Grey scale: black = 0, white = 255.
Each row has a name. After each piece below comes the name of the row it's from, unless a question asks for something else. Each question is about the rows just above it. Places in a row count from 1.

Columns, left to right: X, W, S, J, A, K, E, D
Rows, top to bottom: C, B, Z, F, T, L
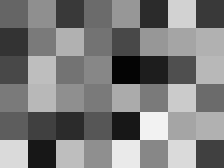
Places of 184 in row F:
2
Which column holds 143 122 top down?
W

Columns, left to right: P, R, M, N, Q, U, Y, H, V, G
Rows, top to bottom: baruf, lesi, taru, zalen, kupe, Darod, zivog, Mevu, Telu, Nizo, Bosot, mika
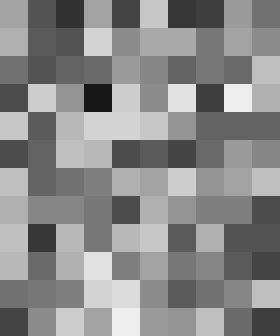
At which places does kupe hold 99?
8 9 10
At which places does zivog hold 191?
1 10

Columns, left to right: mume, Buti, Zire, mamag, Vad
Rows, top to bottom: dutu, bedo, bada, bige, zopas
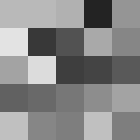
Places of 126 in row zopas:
3 5
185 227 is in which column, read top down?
mume
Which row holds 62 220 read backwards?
bada

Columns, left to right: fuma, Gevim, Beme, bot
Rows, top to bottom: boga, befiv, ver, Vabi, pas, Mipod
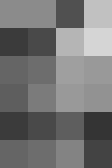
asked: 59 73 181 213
befiv
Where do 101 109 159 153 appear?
ver
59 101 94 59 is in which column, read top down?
fuma
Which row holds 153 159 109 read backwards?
ver
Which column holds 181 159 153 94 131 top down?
Beme

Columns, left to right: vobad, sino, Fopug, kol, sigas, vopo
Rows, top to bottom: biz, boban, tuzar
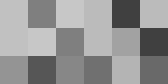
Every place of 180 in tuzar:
5
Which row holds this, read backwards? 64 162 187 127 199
boban

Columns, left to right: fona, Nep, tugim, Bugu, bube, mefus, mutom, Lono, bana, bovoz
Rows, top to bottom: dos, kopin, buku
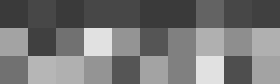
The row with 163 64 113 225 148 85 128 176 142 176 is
kopin
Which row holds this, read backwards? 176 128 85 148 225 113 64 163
kopin
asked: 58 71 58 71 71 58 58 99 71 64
dos
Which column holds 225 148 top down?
Bugu
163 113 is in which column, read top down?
fona
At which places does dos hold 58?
1 3 6 7

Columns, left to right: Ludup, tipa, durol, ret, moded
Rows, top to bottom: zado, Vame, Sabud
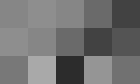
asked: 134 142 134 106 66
zado
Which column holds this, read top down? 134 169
tipa
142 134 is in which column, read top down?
tipa
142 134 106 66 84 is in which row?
Vame
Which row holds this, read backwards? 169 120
Sabud

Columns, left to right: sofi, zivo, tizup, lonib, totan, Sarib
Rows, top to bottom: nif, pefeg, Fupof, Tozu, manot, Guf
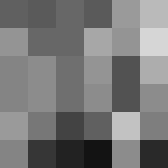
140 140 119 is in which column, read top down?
zivo
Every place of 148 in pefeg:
1 5
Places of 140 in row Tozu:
2 4 6
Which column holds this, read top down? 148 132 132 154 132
sofi

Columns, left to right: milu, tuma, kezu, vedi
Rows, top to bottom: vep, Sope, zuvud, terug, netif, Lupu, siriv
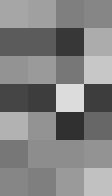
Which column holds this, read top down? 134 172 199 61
vedi
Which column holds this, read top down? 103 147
vedi
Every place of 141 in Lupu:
2 3
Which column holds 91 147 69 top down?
milu
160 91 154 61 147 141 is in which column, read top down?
tuma
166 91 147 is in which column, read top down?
milu
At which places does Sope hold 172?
4

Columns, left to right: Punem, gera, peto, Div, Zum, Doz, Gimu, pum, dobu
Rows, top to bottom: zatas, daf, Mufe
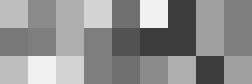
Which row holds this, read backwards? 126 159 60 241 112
zatas
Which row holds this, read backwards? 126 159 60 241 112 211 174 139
zatas
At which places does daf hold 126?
2 4 9
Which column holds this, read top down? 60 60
Gimu

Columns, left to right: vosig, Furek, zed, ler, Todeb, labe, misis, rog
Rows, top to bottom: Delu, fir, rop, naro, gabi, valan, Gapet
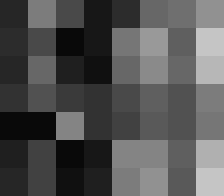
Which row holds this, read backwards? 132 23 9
valan
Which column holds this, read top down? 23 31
ler

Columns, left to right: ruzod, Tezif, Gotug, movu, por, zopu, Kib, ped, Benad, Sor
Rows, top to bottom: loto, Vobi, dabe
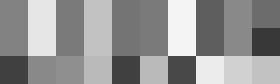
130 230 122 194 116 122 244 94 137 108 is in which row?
loto
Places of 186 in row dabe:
4 6
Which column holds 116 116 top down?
por

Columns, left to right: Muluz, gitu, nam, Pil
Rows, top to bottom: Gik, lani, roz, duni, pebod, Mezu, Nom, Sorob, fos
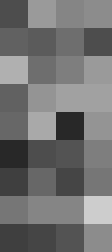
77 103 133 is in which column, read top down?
gitu
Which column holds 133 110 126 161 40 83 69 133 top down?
nam

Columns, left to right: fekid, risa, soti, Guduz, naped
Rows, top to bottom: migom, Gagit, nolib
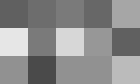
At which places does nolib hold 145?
1 3 4
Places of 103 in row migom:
4

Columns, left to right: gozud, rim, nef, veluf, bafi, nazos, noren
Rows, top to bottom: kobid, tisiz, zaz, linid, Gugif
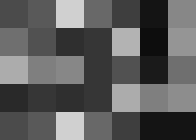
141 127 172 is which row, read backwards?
linid
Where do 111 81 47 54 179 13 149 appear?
tisiz
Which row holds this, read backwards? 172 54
linid
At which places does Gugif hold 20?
6 7
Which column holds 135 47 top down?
nef
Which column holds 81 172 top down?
bafi
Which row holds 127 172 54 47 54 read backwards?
linid

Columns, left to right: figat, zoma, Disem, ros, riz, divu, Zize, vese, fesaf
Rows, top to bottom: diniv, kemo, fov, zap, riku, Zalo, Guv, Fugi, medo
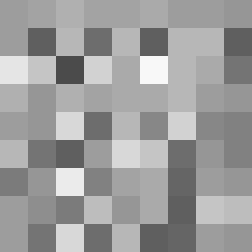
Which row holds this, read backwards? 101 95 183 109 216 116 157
medo
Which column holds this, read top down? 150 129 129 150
fesaf
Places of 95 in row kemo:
2 6 9

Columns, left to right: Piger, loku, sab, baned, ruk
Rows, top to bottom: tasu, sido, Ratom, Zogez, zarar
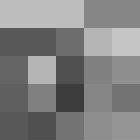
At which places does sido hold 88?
1 2
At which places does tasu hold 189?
1 2 3

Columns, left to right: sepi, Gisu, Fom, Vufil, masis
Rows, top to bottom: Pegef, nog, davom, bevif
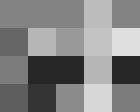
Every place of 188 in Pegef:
4
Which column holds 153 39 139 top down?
Fom
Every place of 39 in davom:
2 3 5
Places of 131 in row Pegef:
1 2 3 5

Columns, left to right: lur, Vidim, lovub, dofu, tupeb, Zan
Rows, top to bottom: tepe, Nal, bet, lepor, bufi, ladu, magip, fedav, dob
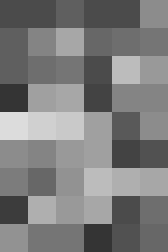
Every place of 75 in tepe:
1 2 4 5
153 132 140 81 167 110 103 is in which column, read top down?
Zan
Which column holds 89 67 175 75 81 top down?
tupeb

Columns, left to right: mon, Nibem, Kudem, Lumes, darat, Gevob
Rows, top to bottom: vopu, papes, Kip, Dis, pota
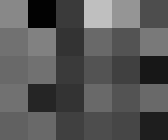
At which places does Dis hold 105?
4 6
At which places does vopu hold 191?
4

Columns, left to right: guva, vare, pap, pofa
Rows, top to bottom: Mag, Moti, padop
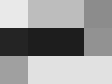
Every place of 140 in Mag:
4
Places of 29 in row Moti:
2 3
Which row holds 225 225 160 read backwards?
padop
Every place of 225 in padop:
2 3 4
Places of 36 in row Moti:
1

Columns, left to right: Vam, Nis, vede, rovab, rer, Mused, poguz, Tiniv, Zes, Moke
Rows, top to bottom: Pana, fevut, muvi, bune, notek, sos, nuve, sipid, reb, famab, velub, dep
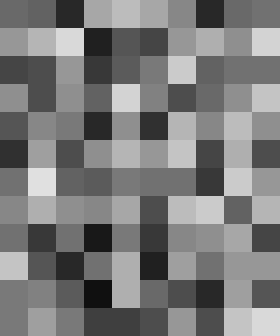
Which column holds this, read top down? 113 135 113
Vam
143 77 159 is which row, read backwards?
sos
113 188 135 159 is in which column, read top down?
poguz
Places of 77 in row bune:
2 7
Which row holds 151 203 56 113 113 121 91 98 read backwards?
nuve
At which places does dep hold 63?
4 5

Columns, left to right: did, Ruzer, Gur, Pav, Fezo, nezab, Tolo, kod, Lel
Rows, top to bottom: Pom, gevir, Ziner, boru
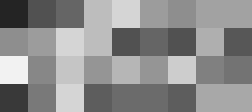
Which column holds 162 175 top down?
kod
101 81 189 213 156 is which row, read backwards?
gevir
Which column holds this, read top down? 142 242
did
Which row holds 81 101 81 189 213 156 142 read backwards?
gevir

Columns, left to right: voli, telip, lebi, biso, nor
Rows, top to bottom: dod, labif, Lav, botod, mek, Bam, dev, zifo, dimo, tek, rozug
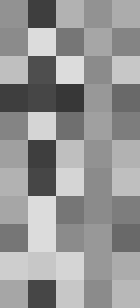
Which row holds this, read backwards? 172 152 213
tek
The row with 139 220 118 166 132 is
labif
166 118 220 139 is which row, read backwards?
labif
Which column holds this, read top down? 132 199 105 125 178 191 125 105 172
nor

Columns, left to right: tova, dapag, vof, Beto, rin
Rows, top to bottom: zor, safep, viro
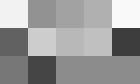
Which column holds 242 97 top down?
tova
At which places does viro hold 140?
3 4 5

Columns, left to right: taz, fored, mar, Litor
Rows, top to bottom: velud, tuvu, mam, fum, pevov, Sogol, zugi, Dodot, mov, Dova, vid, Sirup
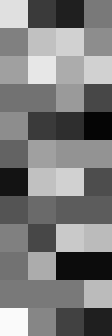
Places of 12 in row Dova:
3 4
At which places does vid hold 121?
1 2 3
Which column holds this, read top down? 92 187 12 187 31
Litor
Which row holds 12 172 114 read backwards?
Dova

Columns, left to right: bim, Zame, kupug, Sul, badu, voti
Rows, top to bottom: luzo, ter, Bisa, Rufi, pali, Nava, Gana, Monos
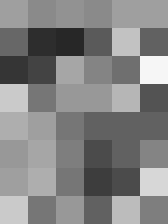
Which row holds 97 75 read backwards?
Nava
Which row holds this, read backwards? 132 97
Nava
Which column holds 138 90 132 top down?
Sul
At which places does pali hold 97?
4 5 6
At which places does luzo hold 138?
2 4
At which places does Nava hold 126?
3

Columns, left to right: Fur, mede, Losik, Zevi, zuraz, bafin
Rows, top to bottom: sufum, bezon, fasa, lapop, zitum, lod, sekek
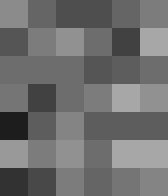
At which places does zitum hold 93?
2 4 5 6
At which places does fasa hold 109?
1 2 3 6
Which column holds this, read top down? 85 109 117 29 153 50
Fur
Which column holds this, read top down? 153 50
Fur
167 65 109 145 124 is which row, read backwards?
bezon
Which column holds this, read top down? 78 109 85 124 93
Zevi

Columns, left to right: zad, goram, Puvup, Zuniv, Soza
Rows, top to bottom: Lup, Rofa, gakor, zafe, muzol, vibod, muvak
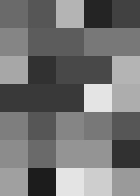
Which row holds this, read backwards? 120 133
muzol
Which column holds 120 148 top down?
Zuniv
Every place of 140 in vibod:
1
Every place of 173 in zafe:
5
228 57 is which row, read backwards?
zafe
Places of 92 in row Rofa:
2 3
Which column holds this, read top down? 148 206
Zuniv

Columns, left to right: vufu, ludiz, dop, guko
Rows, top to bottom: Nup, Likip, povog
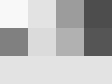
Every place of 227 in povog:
1 2 3 4
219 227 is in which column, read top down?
ludiz

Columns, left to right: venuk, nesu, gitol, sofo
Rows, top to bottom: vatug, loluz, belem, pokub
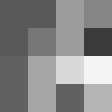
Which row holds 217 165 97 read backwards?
belem
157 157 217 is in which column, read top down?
gitol
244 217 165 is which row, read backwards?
belem
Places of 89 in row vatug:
1 2

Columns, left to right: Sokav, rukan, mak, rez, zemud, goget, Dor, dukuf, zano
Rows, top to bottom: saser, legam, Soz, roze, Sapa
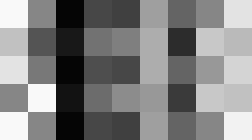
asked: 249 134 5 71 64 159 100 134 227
saser
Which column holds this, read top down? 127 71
zemud
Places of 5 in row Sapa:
3
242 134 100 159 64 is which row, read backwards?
Sapa
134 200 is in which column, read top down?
dukuf

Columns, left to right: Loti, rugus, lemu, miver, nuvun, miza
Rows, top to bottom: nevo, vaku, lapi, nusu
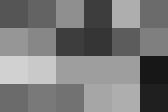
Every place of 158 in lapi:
3 4 5
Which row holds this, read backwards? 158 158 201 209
lapi
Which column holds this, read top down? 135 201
rugus

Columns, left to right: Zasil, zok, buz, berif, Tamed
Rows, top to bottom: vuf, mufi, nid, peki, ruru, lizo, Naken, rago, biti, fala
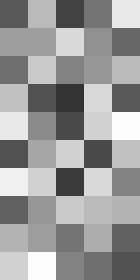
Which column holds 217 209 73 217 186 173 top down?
berif
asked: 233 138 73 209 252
ruru
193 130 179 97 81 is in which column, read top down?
Tamed
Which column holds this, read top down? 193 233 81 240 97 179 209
Zasil
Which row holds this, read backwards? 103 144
mufi

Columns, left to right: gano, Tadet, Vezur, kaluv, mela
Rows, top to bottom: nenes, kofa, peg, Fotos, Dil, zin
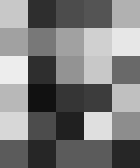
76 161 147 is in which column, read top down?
Vezur
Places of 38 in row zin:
2 5

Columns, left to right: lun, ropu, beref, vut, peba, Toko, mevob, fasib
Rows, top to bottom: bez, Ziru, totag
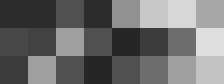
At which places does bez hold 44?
1 2 4
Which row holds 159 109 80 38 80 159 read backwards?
totag
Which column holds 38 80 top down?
peba
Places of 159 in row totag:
2 7
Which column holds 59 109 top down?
Toko
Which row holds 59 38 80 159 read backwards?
Ziru

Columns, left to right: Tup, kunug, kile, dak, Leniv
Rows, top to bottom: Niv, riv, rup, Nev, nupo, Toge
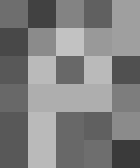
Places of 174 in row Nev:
2 3 4
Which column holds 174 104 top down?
kile
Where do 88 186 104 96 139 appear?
nupo

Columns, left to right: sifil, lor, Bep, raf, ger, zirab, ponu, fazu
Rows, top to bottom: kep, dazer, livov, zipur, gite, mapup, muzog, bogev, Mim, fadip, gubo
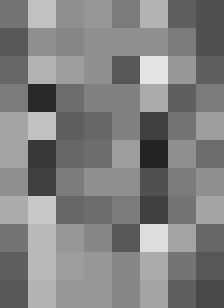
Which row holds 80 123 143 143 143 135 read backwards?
dazer
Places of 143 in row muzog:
1 4 5 8

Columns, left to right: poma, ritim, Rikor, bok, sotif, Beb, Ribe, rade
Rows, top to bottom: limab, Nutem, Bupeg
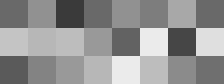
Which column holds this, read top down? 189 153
Rikor
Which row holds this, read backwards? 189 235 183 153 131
Bupeg
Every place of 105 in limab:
1 4 8
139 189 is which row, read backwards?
Bupeg
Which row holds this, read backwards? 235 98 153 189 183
Nutem
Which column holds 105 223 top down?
rade

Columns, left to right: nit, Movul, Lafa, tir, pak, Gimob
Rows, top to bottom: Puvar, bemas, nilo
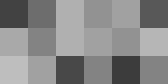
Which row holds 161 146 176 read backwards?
Puvar
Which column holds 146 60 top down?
pak
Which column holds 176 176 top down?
Lafa
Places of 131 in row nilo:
4 6

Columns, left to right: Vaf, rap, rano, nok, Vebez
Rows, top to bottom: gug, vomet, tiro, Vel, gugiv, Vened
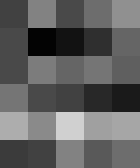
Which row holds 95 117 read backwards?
tiro
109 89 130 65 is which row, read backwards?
Vened
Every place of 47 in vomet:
4
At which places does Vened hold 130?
3

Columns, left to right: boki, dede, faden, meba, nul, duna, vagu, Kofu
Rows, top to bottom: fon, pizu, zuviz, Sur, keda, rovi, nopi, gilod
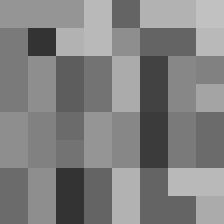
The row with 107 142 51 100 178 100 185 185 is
nopi
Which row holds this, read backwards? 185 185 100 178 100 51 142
nopi
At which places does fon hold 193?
8
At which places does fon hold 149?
1 2 3
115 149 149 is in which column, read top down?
meba

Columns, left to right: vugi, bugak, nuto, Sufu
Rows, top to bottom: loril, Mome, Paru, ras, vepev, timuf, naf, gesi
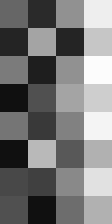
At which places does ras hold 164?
3
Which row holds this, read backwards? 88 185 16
timuf
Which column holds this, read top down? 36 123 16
vugi
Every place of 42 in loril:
2
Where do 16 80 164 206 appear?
ras
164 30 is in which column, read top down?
bugak

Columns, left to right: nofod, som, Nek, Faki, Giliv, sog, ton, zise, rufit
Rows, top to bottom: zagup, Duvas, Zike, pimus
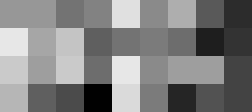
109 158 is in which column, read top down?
ton
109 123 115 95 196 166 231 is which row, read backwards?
Duvas
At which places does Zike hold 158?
2 7 8

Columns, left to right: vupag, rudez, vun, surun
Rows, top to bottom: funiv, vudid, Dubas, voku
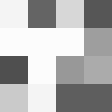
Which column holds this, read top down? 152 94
vun
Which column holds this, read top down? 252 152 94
vun
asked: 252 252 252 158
vudid
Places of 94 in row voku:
3 4
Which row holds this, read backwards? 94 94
voku
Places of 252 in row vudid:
1 2 3

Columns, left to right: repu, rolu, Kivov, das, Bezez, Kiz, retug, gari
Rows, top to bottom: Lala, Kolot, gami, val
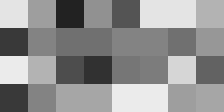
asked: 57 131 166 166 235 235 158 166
val
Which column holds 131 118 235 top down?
Bezez
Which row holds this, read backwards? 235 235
val
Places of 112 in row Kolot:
3 4 7
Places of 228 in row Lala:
1 6 7
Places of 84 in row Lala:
5
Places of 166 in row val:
3 4 8

